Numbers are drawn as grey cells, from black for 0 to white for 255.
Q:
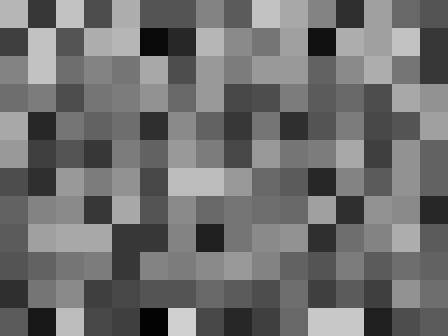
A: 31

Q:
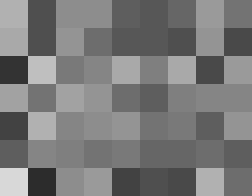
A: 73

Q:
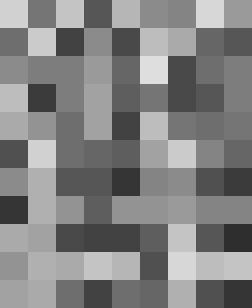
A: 176

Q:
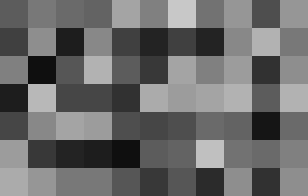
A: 142

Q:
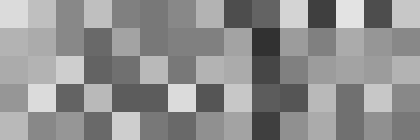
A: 112
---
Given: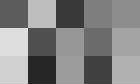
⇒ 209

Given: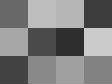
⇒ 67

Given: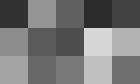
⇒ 163

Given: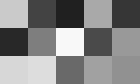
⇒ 215

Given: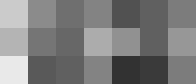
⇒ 233

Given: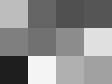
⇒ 30
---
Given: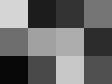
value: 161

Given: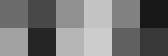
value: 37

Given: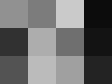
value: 173

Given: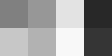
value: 178

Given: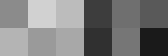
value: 154

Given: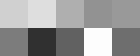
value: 48
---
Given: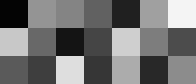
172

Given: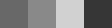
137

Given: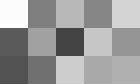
205

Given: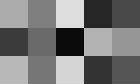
213

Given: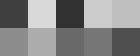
105

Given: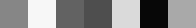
218
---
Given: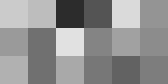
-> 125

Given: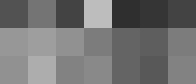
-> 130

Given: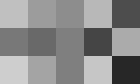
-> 39

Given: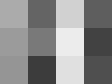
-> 79

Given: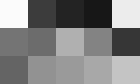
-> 196

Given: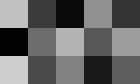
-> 93
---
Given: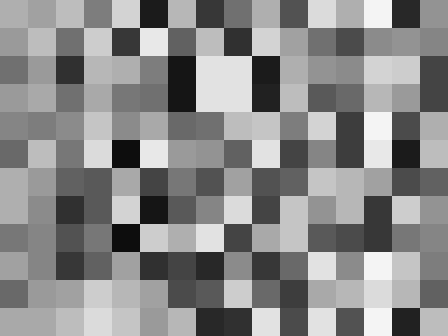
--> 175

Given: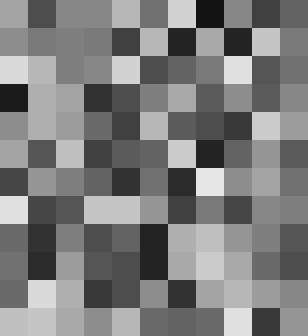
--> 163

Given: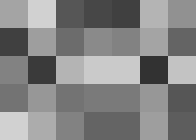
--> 164

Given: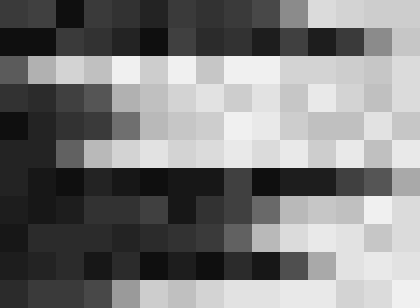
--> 58

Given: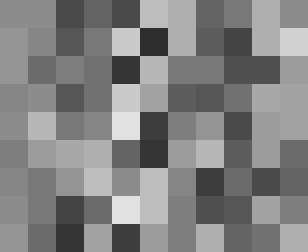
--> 140
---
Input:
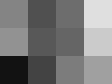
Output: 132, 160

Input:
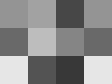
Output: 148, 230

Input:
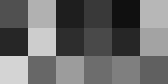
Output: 80, 96

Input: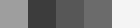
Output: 158, 244

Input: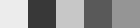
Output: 236, 149

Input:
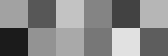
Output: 162, 93

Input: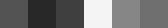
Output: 83, 111
